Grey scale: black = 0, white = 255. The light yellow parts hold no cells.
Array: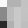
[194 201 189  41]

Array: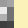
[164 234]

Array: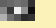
[ 49 144  85]

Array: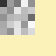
[145 188 189 204 173]

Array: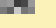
[152 118]

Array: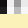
[235 188]

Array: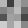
[143 187 161 205]
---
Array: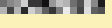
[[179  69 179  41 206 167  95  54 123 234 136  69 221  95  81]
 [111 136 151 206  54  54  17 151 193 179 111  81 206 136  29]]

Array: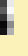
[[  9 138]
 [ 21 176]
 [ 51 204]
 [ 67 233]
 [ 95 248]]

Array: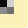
[[140 112]
 [ 11 208]]

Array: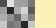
[[159  38 173 212  90]
 [199 118 131  38 199]
 [173 144 104 185 131]
 [ 77 224 159 159 118]]

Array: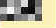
[[ 94  37 120 136 189  80]
 [ 64 175 136 217  23 106]
 [189 246 163  23  11 149]]

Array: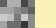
[[163 109 109  54 139]
 [163 163 139 123  97]
 [ 97 175 175  70 123]
 [203 191 123 203 139]]
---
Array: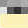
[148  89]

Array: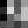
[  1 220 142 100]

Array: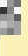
[243 133  96]

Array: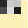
[ 39 221]

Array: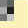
[125  32]

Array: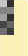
[198 133]

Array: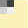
[138 238]
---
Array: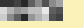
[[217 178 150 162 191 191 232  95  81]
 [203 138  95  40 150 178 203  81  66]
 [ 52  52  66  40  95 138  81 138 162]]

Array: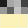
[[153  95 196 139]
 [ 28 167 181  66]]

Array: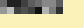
[[151 190  64  80  64  17 178 124  48]
 [108  33  33  64  93 108 136 136  93]]

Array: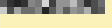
[[201  77 163 109 109 134  36  93 147  93 147 134 175  77  93]
 [ 93  50  36  50 134 121 213  64 147 147 188 121  50  77 109]]

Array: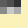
[[139 200 169]
 [ 92  78  49]]

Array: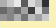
[[174 202 232  91 218 186  48]
 [149 133 174 117 186 162 202]
 [105 133 105 162  61 218 117]]
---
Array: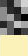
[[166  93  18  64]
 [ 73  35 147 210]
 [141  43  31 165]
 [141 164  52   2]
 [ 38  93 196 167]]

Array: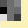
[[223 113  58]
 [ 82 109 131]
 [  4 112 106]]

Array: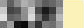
[[115 158  23   9 117  49 120 111 157]
 [157  95 138 176 159 122  92 103 127]
 [202  69  81 144 200  72  26  59 155]
 [224  98 108 141 216 115  52  95 184]]

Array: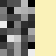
[[139  83 157  71 237]
 [ 44  80  82 186   1]
 [127  17 183 176 165]
 [114  72  72 148  50]
 [235  22 124  47  40]
 [ 67  92  99  33 166]
 [ 23 225 200  81 123]
 [ 60 101 158  66   7]]

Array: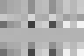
[[113 150 161 190  68 196 209  87 163 240 191 244]
 [156 168 172 181 142 184 189 146 175 199 184 200]
 [157 169 173 183 143 184 188 145 173 198 184 203]
 [200 190 185 176 214 174 170 211 184 159 174 157]
 [110 149 160 190  61 197 208  77 163 237 195 243]
 [179 178 180 179 178 178 179 179 178 179 179 179]
 [180 180 179 179 179 179 179 180 180 180 179 179]
 [157 170 172 183 140 184 188 145 173 199 185 204]]

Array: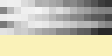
[[226 221 201 205 191 174 162 157 134 131 116  96  92  60  40  40]
 [236 239 238 219 209 174 178 168 159 132 137 120 101  83  61  52]
 [134 186 220 239 240 244 234 210 222 207 183 166 158 139 131 128]
 [236 240 239 236 220 208 202 183 165 154 137 132 109  92  89  69]
 [120 157 198 212 232 236 231 217 217 204 197 181 182 172 145 132]]

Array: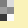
[[ 57 251]
 [125 219]
 [157 138]]

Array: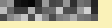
[[ 74 136 159 196  77 202 138  75 126 135 169 118 112  88]
 [131 152  22  13   6  47 154  69  76 149  46 113 102  35]
 [189 102  60  61 173  67 100 108 199  77  74 155 209  42]]

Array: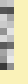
[[ 57 143]
 [189 198]
 [ 84  79]
 [212 164]
 [202 193]
 [147 226]
 [217 191]
 [ 91 108]
 [164 215]
 [148 231]]
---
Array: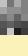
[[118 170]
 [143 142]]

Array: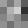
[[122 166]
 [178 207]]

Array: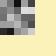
[[117  16]
 [140  99]]

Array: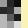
[[ 38  13]
 [ 50 173]]

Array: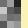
[[158  34]
 [ 94  74]]

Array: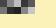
[[134 189]
 [ 45  33]]

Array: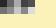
[[101 170]
 [140 198]]

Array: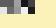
[[ 92 159]
 [108 152]]
